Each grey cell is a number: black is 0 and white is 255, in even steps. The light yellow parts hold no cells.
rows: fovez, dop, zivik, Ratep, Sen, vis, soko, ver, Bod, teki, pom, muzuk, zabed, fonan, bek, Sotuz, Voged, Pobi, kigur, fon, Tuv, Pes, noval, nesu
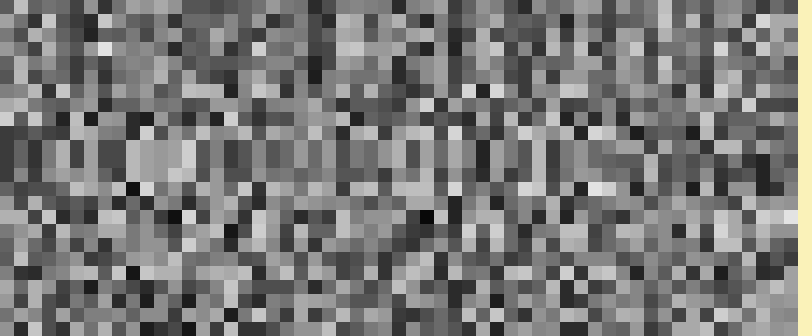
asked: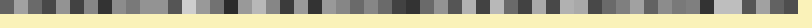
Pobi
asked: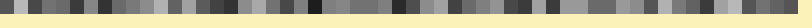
vis
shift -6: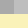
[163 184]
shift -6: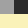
[155  37]
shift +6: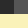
[49 91]
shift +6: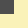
[84]
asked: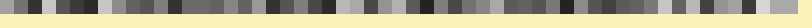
dop

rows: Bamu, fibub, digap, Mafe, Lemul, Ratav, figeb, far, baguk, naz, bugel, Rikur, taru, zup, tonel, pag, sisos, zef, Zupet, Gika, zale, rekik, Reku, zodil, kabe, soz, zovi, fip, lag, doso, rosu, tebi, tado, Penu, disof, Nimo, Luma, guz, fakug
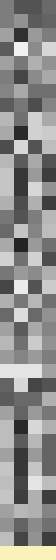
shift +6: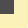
[83]
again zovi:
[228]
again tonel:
[176]
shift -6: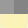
[148 126]
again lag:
[105]
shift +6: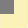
[131]
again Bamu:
[83]

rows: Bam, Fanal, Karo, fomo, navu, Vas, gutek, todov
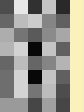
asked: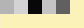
fomo
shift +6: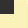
[55]
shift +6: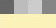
[108 194 210 139]
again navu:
[102]

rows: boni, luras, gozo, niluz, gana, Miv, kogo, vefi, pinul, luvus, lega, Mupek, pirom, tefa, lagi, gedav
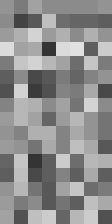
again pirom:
[94]
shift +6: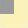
[161]
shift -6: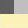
[ 88 185]

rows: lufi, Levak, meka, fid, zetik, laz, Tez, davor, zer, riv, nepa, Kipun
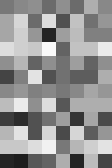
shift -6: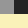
[144  30]
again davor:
[174]
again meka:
[128]
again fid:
[194]
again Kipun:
[36]
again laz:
[93]
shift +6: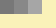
[126 142 172]

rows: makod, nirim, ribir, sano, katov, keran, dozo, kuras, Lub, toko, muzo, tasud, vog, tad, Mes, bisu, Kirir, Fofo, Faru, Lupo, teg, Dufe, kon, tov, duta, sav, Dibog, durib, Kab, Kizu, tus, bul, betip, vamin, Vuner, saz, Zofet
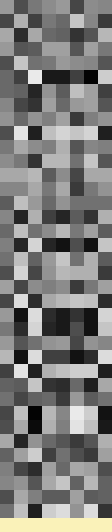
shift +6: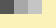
[ 91 174 203]
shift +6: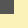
[91]
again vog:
[168]
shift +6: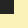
[43]
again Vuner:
[98]
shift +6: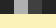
[ 43 182  70  43]
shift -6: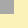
[162]

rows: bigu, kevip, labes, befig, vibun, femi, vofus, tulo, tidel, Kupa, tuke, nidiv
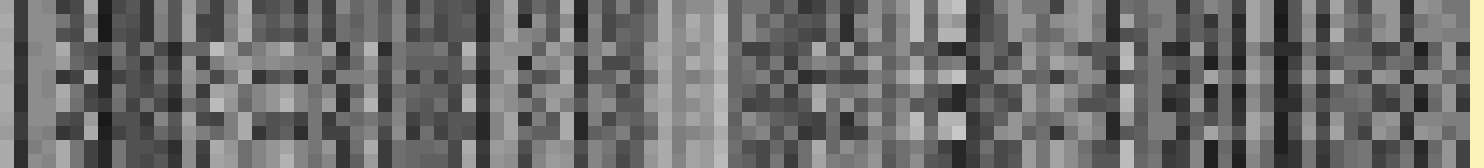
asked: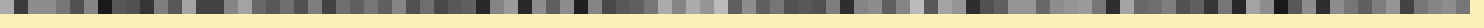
kevip
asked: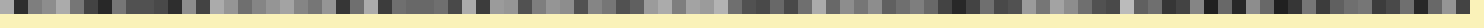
tuke
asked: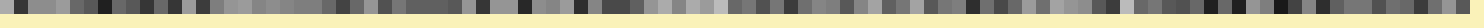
vibun
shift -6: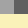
[157  90]

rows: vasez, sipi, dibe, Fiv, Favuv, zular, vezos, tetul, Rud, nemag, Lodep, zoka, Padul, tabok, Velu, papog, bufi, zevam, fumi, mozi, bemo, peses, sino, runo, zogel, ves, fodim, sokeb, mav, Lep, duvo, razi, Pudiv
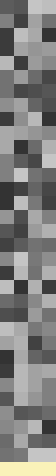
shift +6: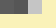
[ 98  92 203]
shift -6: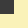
[53]
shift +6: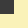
[65]

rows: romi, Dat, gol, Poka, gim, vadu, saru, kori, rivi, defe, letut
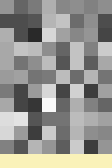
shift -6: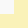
[243]
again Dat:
[77]
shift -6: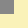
[129]
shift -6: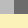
[182 102]
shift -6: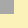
[162]

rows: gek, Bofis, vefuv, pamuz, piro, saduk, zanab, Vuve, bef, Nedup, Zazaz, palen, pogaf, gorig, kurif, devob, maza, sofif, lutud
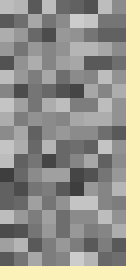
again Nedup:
[139]
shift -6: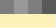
[119 146 119  83]
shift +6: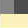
[139  82]
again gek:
[189]
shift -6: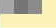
[161 111 133]
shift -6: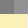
[119 140]
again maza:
[152]

